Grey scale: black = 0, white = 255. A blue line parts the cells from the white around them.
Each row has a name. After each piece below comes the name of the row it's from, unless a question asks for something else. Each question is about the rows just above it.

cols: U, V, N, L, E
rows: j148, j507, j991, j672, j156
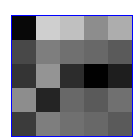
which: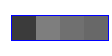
j156
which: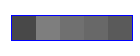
j507
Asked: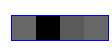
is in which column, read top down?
L
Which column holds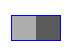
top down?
E
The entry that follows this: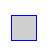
[192]
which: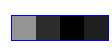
j991

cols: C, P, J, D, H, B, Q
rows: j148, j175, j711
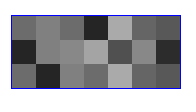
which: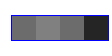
j148
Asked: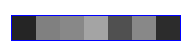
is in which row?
j175
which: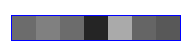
j148
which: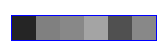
j175

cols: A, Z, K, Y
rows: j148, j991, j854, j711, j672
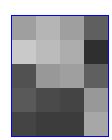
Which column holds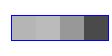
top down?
Z
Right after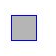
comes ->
[159]
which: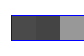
j711
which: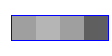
j148
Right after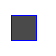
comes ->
[68]

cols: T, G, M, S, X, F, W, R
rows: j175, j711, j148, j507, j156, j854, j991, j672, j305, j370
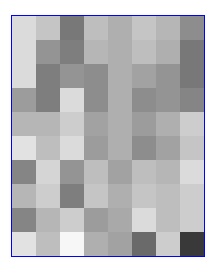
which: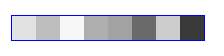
j370
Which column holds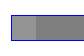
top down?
G
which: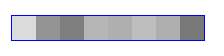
j711
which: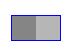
j305
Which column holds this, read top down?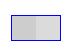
M
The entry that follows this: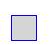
[148]
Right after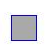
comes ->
[219]

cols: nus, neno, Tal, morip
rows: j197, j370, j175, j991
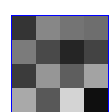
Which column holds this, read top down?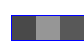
neno
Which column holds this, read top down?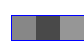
neno

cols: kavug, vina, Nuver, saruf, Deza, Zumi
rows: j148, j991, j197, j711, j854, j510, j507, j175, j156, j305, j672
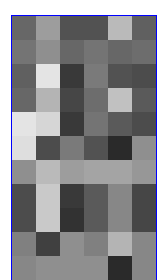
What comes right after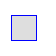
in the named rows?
[76]
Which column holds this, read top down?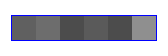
Zumi
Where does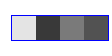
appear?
j197
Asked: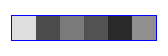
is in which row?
j510
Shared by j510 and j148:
[82]

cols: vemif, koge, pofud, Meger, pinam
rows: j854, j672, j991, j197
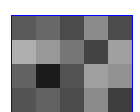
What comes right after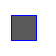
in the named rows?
[104]
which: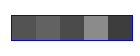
j197
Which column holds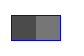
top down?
pofud
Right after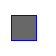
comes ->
[75]

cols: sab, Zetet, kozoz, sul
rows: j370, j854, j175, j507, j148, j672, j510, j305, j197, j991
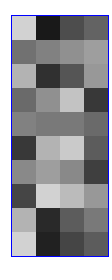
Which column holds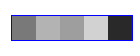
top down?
Zetet
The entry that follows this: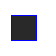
[92]
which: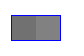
j854
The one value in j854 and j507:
[144]
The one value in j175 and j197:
[179]

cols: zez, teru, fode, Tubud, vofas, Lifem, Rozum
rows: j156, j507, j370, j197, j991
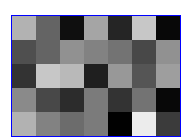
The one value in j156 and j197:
[8]
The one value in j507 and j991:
[130]
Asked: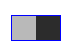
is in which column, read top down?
fode

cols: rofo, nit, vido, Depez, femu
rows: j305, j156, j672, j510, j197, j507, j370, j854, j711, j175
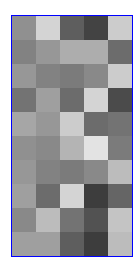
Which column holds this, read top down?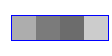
vido
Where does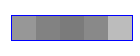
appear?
j370
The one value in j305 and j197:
[204]
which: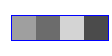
j510
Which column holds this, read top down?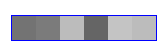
femu

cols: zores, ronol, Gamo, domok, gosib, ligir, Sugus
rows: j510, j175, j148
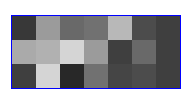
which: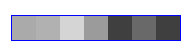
j175
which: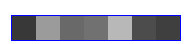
j510
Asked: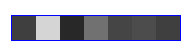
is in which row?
j148
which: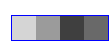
j175

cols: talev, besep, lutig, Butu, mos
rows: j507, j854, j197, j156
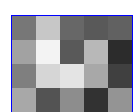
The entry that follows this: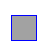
[243]
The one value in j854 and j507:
[89]
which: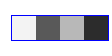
j854

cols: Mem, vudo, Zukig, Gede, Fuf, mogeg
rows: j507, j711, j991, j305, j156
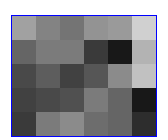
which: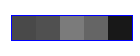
j305
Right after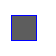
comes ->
[65]
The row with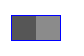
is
j991
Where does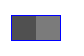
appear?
j305
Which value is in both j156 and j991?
[139]

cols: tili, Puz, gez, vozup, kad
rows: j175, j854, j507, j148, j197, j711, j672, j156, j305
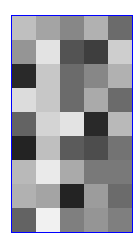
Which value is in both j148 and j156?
[107]
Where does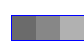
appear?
j507
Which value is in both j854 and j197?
[227]
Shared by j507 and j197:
[41]

